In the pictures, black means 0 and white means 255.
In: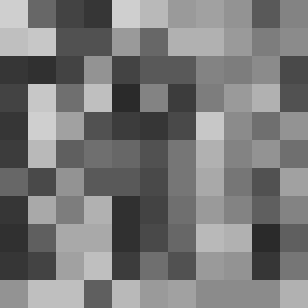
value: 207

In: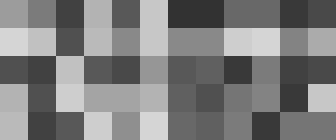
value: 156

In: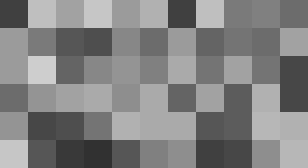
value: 64

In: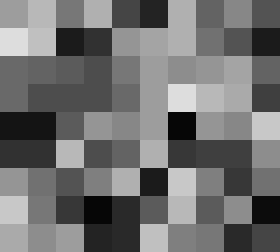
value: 157

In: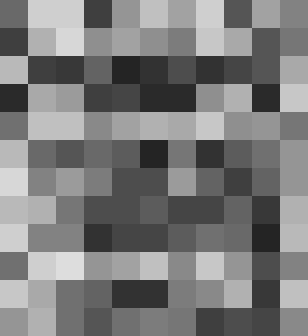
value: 105

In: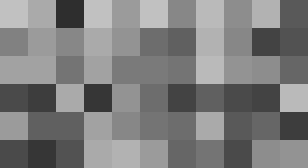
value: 193

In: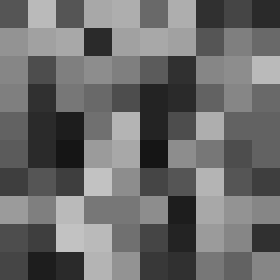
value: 85

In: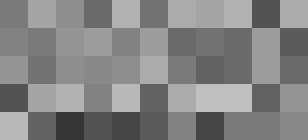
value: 122
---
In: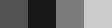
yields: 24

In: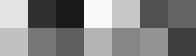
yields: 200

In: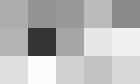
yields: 152

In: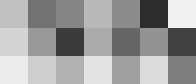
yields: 139

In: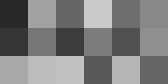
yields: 202

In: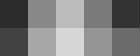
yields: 188

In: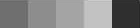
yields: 164

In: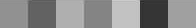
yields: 193
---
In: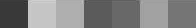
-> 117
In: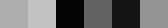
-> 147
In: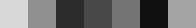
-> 163
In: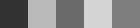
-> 126
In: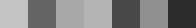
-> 45
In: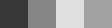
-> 161
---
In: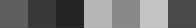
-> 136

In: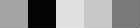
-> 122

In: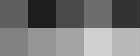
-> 52

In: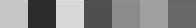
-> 139

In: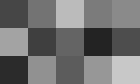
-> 138

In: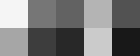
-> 82

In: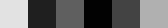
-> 67

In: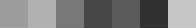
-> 91

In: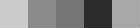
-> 168
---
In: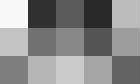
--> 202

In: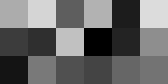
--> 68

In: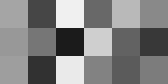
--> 130

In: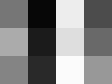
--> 41

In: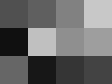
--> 23

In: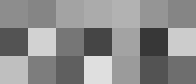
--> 155

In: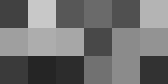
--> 113

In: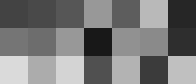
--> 179
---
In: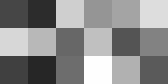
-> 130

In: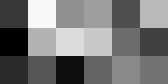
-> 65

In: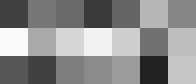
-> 190

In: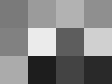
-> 208

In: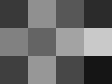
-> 201

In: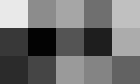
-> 172

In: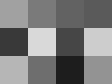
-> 205
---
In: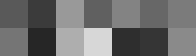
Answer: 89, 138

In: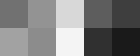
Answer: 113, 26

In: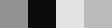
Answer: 147, 187

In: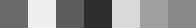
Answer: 106, 136

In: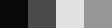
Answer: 8, 151

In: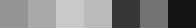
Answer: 148, 21

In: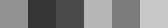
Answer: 145, 200

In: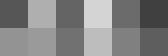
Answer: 86, 94
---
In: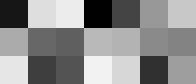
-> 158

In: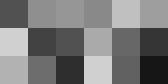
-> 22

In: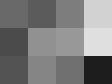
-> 29

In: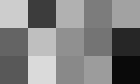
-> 10

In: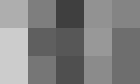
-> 110

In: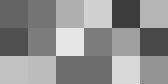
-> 147
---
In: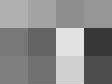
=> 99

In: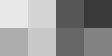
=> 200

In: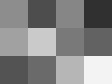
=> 202

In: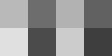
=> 75

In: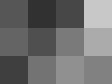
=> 79

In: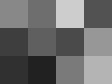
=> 95

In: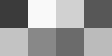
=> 136

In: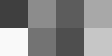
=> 115
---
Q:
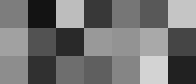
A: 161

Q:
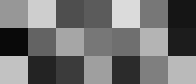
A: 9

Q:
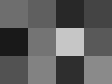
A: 25

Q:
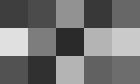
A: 224

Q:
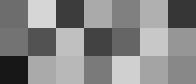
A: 115

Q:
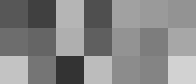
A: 109

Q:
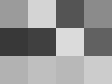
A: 56
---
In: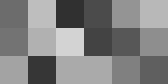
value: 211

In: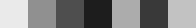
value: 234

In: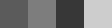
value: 205

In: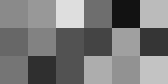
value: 222

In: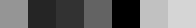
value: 213

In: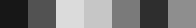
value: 219

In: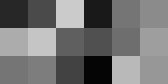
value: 203

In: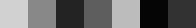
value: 209

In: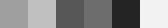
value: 242
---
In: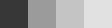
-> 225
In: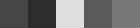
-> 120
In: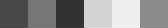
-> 140
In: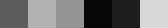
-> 216
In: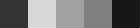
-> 22
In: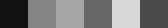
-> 75
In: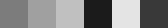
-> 57
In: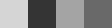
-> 105
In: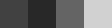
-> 209
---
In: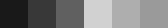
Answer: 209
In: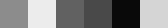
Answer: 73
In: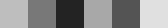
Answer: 168
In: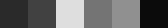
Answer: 116
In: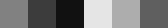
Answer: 229
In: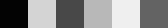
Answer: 184
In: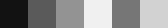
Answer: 240
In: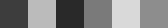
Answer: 122
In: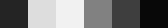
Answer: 129
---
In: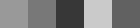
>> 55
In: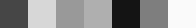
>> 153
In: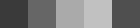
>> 170
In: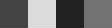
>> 34
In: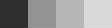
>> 182
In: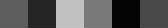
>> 193
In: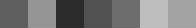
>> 44
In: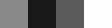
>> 90
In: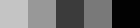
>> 59
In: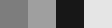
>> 23
